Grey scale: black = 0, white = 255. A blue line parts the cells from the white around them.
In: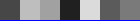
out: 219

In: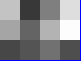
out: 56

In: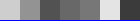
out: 119

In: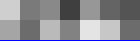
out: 151

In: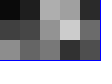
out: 174

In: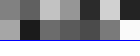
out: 43

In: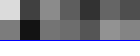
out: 50

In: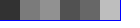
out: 81

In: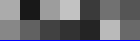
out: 58
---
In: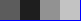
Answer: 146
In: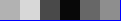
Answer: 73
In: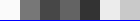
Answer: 71
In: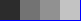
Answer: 145
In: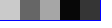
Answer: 166
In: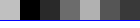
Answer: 41
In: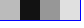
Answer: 151
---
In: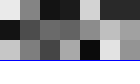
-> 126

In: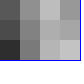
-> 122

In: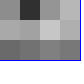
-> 114

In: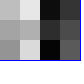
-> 218

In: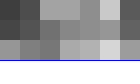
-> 127

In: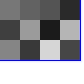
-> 57

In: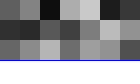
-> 139

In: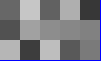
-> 61
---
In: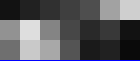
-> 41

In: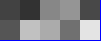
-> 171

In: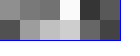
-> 206

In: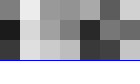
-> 41

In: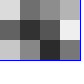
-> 50

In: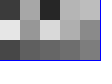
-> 217

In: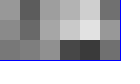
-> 201

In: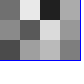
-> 89
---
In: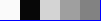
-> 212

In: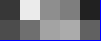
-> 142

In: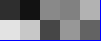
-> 137

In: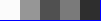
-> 80

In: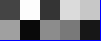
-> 52

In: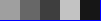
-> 62

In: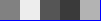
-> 85
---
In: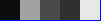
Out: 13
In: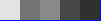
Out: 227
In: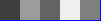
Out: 62
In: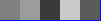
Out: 128
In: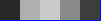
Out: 40
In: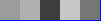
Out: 155
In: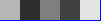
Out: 181
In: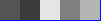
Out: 85
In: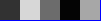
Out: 50
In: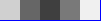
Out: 208
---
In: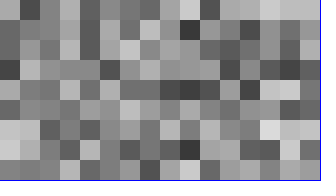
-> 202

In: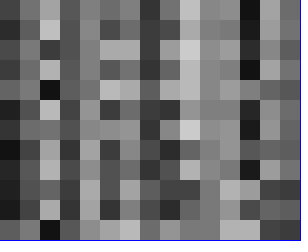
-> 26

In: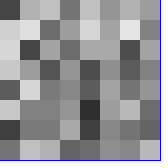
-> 63

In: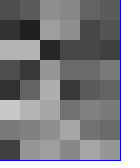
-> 122

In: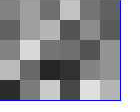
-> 187

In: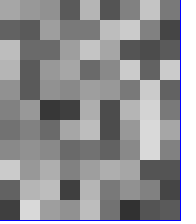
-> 98

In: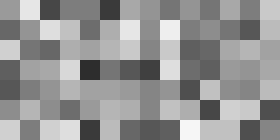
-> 141
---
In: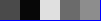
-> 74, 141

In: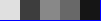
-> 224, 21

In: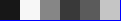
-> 23, 197

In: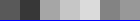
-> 89, 152

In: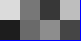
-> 219, 69

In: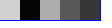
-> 209, 54

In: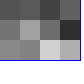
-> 83, 174
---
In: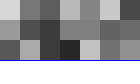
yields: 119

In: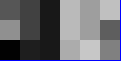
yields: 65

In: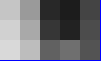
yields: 154

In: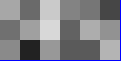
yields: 106

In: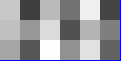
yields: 62

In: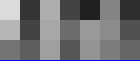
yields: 52

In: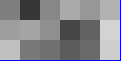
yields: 55
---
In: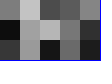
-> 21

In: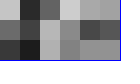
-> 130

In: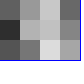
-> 118

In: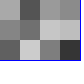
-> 204

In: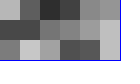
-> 80

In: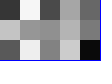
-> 130

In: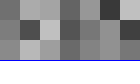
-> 131

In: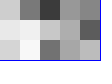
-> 114
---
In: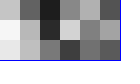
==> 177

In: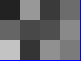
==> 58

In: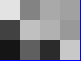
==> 169

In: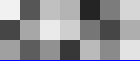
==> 124

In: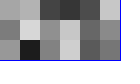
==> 76

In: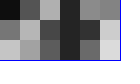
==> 139

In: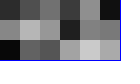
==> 143

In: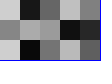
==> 192
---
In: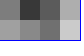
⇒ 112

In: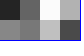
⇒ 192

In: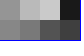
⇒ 83

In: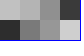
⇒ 151

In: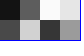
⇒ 54

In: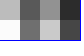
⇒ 202
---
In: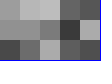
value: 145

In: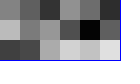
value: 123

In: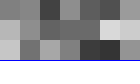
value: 142

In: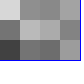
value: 186

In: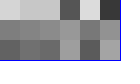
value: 132

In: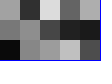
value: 142

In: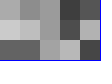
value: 190

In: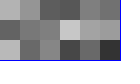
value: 120

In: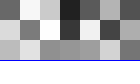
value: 123
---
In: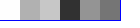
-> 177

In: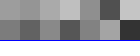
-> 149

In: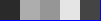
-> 173

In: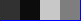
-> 12

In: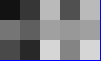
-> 54

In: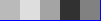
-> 222
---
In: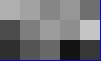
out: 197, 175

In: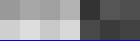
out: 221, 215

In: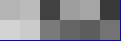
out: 211, 203

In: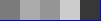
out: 204, 171

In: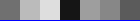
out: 222, 187

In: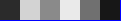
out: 234, 211

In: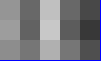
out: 200, 192

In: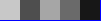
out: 200, 166
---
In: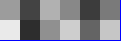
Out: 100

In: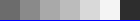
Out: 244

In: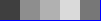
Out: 218

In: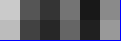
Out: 32

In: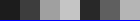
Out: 95

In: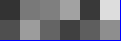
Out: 94

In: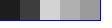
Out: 176

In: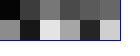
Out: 37
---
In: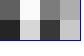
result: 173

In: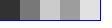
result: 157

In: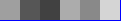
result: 172

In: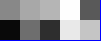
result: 254

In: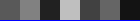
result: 191

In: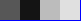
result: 224

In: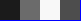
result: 77

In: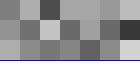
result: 166

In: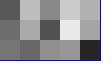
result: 204

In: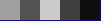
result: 63
